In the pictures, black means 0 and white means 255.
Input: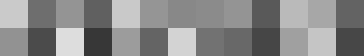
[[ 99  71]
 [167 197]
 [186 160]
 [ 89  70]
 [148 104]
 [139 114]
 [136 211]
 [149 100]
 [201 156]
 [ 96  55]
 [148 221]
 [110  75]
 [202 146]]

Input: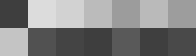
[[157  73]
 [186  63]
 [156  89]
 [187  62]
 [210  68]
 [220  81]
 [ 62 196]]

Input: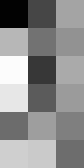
[[164 146 170 155 127 109]
 [ 70 114  55  91 158 202]
 [  2 183 252 231 108 207]]

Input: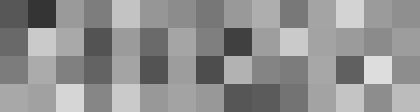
[[143 157 141 188]
 [155 139 221 141]
 [211 155  96 196]
 [164 163 167 163]
 [120 202 124 115]
 [174 158 132  91]
 [153  64 178  86]
 [119 127  77 152]
 [140 165 157 163]
 [150 106  83 152]
 [195 155 164 202]
 [125  83  99 134]
 [154 169 128 214]
 [ 52 202 171 161]
 [ 87 105 124 168]]

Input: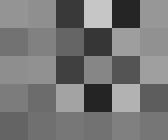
[[151 145 159  93 118]
 [ 37 158  84 178 128]
 [198  54 134  36 114]
 [ 57 101  64 163 119]
 [143 129 145 108 112]
 [148 114 142 124 100]]

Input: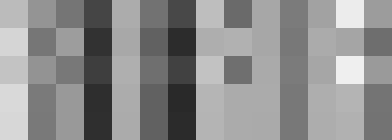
[[156 110 154 116 115]
 [236 165 239 180 177]
 [162 171 166 174 173]
 [123 120 123 120 120]
 [167 167 170 171 170]
 [106 177 111 171 171]
 [190 174 194 181 180]
 [ 72  44  65  41  43]
 [114  97 111  97  97]
 [172 168 175 172 171]
 [ 69  50  62  46  47]
 [117 157 120 153 153]
 [148 118 147 122 121]
 [187 213 195 217 215]]

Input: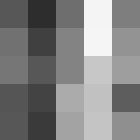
[[126 147 158  93 143]
 [244 245 199 193 196]
 [110 131 131 171 163]
 [ 45  64  87  67  58]
 [ 87 113 118  85  87]]
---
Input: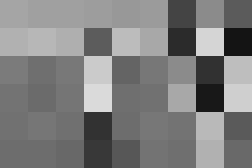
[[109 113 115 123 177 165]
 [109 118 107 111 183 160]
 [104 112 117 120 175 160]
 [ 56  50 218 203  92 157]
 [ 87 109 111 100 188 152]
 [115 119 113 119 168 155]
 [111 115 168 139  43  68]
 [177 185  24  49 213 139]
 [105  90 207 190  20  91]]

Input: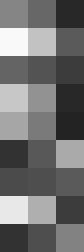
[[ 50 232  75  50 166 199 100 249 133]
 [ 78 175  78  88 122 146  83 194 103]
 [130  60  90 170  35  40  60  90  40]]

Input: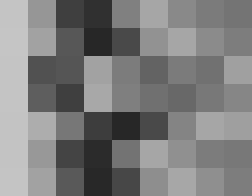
[[196 195 195 196 196 197 196]
 [162 152 173  94  81 162 150]
 [ 89  68 119  63  85  87  63]
 [ 40  43  61 168 162  39  48]
 [ 71 115  39 127 124  73 128]
 [142 166  73 112  99 146 166]
 [167 144 132 104 123 166 137]
 [143 124 166 120 113 139 123]
 [125 120 159 134 160 125 116]]

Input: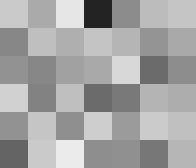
[[100 146 209 146 135 202]
 [202 197 130 135 191 170]
 [235 143 191 161 175 230]
 [142 206 107 169 196  35]
 [144 155 121 216 181 140]
 [119 203 180 107 148 188]
 [182 192 173 141 169 197]]

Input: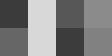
[[102  59]
 [216 216]
 [ 60  87]
 [129 139]]

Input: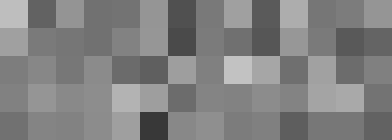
[[113 129 125 160 190]
 [132 149 135 122  98]
 [130 137 119 118 148]
 [140 141 139 113 113]
 [159 179 107 130 115]
 [ 56 158  95 150 149]
 [136 108 158  74  80]
 [143 132 128 123 121]
 [124 130 194 112 160]
 [128 140 166  86  90]
 [ 94 131 111 151 173]
 [119 164 161 122 118]
 [119 169 108  89 124]
 [ 98 115 128 100 149]]

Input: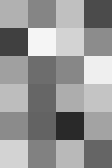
[[211 139 189 160  64 177]
 [129  99 102 109 245 133]
 [185  41 173 135 211 192]
 [101 163 196 239 140  75]]
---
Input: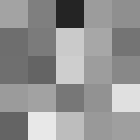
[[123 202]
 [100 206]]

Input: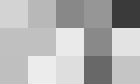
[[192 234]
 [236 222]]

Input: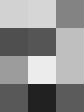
[[ 85 191]
 [236 191]]

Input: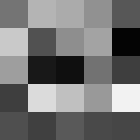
[[ 81 142]
 [ 24  15]]

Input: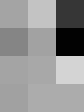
[[162   2]
 [168 212]]

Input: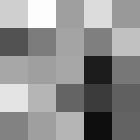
[[124 164]
 [159 167]]

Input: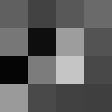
[[ 14 157]
 [124 197]]

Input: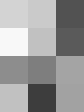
[[193  90]
 [126 164]]
